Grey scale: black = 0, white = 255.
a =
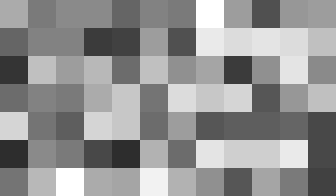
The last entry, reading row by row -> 65
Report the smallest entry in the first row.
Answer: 80
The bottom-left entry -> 116
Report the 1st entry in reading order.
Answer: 171
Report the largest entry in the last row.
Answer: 255
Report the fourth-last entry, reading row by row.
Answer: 86
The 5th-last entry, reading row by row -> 144
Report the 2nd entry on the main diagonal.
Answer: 130
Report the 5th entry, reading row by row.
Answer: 101
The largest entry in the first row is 255
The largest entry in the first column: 213
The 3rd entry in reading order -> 138
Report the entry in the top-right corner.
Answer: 157
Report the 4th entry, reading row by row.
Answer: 138
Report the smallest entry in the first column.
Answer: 45

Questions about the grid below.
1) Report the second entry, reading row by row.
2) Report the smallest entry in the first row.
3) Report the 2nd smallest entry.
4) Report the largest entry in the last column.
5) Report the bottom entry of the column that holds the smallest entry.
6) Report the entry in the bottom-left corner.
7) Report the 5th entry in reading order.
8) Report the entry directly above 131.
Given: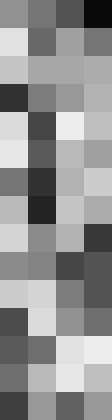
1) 117
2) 9
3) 36
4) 237
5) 152
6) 63
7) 225
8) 139

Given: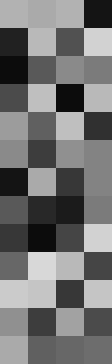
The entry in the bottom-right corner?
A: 109
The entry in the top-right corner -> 20
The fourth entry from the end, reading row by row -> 170
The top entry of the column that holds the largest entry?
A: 170
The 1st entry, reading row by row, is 178
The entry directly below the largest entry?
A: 197
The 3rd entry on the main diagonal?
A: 138
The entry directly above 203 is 103
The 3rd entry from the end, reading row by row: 96
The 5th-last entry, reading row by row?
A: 75
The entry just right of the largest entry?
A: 185

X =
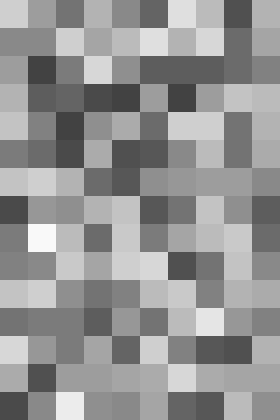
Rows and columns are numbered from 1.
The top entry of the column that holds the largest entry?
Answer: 157
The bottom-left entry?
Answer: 74
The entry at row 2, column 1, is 137
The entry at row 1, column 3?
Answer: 115
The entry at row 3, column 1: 157
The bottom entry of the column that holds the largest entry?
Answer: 137
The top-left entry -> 207
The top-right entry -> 179
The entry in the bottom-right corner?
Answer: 143
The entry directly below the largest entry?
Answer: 137
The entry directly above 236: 157
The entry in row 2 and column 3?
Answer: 207
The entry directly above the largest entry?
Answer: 151

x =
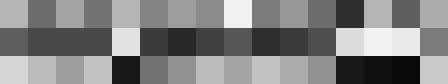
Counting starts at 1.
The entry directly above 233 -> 94
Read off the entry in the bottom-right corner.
201
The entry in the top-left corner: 180
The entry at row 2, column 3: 73
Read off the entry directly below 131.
59
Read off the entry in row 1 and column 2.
108
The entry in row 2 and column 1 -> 94
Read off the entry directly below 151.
59
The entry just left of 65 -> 40
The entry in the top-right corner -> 172
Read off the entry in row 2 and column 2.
73
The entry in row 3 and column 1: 214
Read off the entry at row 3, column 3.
157
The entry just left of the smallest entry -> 16

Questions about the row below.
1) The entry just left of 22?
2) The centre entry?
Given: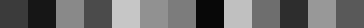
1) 59
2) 124

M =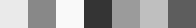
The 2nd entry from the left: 136
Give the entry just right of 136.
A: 249
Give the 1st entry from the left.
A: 234
